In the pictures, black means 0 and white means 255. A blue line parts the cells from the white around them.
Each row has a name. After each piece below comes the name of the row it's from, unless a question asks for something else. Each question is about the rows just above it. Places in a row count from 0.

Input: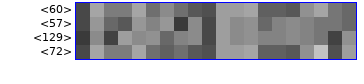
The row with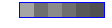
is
<60>
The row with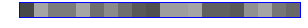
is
<60>
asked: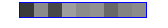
<57>
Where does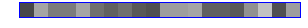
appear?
<72>

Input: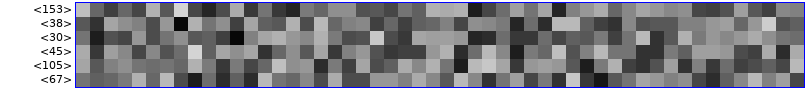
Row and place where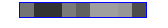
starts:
<45>, 39
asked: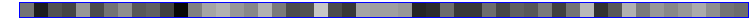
<30>
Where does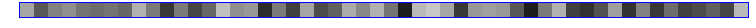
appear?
<105>
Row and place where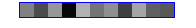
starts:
<38>, 4
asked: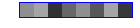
<45>
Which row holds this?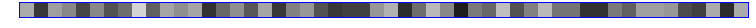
<45>

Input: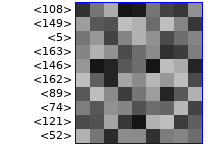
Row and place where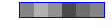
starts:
<5>, 3
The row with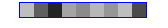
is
<162>
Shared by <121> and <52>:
[177]
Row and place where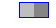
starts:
<149>, 6
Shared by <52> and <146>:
[109]
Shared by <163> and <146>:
[109]

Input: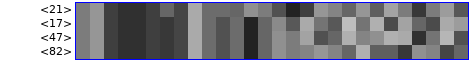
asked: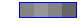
<82>
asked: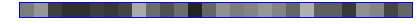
<82>
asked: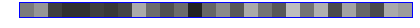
<17>
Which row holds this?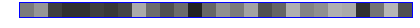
<47>

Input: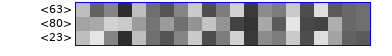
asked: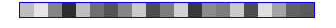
<23>
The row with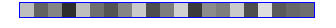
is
<63>
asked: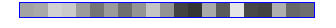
<80>
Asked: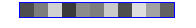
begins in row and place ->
<23>, 9

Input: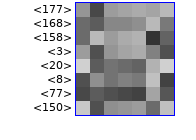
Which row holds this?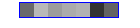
<158>
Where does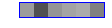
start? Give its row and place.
<3>, 0
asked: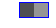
<3>
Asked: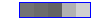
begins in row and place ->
<20>, 2

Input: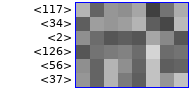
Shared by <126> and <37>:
[123]
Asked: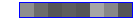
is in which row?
<2>
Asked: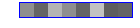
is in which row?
<56>
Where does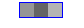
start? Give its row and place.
<37>, 0
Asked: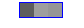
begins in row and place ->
<34>, 0
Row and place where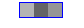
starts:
<117>, 0
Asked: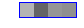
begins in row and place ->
<117>, 0

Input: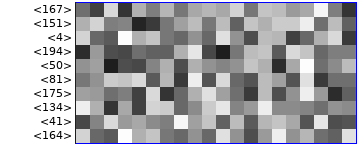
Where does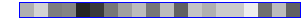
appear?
<151>
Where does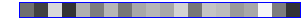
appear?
<167>
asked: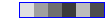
<175>
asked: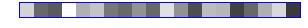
<4>
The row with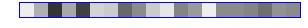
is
<134>

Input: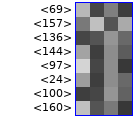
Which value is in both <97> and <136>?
[70]
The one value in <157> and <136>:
[84]
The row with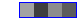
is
<144>
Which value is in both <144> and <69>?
[62]
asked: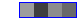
<24>
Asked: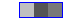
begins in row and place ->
<160>, 0
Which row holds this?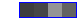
<100>

